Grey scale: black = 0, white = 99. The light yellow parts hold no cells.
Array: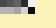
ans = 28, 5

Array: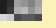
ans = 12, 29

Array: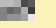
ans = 73, 90

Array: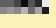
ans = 37, 11

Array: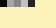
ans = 3, 14

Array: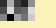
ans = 18, 79

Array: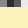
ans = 53, 91

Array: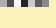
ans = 68, 53

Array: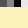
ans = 32, 90

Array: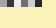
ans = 64, 16
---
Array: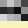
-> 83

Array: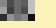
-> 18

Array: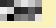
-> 68

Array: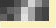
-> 38

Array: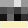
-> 8

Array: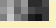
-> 49

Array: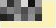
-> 13
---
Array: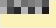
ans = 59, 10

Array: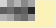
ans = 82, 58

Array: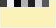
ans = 24, 35

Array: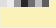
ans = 86, 37

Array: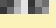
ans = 32, 60

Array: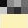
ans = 6, 38
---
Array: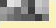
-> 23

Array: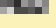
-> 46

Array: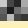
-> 10

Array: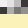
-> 88

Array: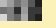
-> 60

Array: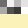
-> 94

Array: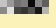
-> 4

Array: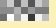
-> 59

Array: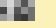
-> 33
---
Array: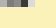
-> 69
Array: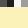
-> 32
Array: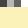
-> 26
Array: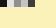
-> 8
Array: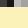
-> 25
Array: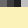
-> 41
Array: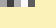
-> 64
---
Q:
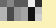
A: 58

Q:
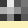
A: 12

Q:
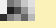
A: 62

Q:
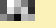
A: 4

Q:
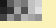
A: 41

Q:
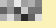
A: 57

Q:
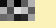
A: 11
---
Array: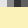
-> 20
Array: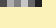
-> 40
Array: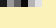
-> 70
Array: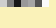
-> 32
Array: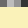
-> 57
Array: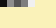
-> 49
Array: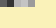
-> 76
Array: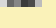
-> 29
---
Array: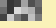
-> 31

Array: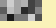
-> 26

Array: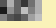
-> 44

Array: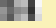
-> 25

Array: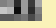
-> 23

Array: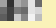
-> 88
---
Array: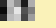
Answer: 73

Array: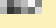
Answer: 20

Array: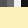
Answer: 43

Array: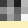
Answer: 61

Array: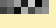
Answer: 34

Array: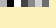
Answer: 4

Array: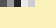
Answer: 60
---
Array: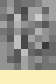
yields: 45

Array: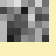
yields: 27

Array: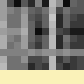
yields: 44

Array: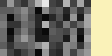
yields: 15

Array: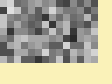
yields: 76

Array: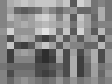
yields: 51

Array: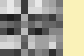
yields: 23
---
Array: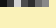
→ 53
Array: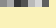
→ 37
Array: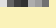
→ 44
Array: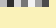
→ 29
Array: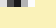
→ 98
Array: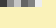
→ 92
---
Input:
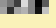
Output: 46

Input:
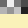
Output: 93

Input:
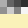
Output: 39

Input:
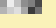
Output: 92

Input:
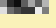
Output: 15

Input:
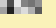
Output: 30

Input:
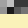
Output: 75

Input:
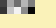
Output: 65

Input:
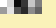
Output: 82
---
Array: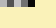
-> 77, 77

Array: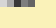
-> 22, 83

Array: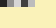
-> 83, 83

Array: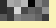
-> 28, 83

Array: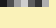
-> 80, 80

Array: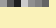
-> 79, 79

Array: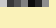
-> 50, 78
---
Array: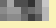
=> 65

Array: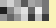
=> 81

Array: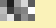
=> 12

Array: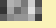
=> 69

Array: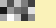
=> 31

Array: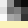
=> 55

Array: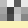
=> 95

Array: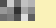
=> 80
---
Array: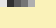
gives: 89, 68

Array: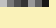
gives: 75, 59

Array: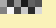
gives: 95, 84

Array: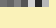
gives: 82, 71

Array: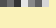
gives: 89, 83

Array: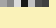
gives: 85, 75

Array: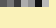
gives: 72, 67
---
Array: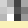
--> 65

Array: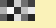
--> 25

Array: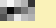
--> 20

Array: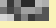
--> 67

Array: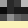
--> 72

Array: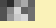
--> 38

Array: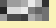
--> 19
